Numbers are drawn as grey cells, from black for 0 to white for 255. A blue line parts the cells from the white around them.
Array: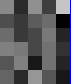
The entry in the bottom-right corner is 24
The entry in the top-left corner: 136
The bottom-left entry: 100
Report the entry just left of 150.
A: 42
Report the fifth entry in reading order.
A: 197
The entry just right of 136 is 42
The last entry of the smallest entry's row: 2
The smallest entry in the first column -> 78
